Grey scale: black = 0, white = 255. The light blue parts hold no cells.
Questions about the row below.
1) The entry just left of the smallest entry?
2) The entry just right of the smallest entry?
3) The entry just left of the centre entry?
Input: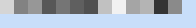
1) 180
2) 138
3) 95

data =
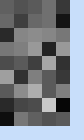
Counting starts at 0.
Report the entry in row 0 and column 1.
82
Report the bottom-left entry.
14
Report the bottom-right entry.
90
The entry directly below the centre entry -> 127
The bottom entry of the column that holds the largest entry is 82
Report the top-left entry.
96
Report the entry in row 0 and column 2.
90
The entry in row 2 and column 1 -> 134
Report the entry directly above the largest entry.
90
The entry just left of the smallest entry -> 200
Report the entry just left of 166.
63
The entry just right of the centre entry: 166
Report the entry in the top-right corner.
56

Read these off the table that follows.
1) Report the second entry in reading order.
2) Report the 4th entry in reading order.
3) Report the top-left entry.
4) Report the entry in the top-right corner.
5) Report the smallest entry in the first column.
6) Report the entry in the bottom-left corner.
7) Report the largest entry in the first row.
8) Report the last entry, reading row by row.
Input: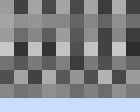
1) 66
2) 72
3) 156
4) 66
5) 80
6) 135
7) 172
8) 122

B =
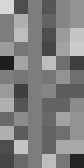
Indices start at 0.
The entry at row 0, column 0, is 215
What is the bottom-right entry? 36
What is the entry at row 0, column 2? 125
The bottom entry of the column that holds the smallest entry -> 70
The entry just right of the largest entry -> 77
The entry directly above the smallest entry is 155
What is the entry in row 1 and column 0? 125
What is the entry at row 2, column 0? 125
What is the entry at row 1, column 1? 175
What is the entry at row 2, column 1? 189
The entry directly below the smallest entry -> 125
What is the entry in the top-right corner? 147

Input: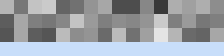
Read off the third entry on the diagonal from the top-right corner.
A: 106
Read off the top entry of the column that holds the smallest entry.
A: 57
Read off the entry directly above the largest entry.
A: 202
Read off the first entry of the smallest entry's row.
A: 181
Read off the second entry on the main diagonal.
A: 167
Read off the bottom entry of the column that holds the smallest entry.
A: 228
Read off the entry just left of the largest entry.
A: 160
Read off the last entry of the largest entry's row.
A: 167
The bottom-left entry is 85
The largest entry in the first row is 202
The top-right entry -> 141
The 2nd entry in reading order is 119

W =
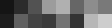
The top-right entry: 121
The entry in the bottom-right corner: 205
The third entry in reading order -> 82
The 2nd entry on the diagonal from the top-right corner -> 183
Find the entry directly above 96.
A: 43

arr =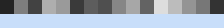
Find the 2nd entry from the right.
119
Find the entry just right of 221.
188
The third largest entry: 174
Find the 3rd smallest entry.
58
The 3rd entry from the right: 148

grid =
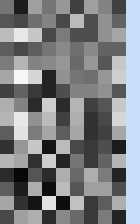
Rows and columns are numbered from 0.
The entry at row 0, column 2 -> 159
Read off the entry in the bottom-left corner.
72
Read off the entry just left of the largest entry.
166
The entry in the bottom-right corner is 35
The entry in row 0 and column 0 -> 117
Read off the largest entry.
246
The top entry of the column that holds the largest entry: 28
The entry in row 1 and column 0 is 85
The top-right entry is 64
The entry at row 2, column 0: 187
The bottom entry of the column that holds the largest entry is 159
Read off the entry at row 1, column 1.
72
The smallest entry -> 7
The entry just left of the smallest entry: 42
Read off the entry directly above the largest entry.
181
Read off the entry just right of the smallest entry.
85
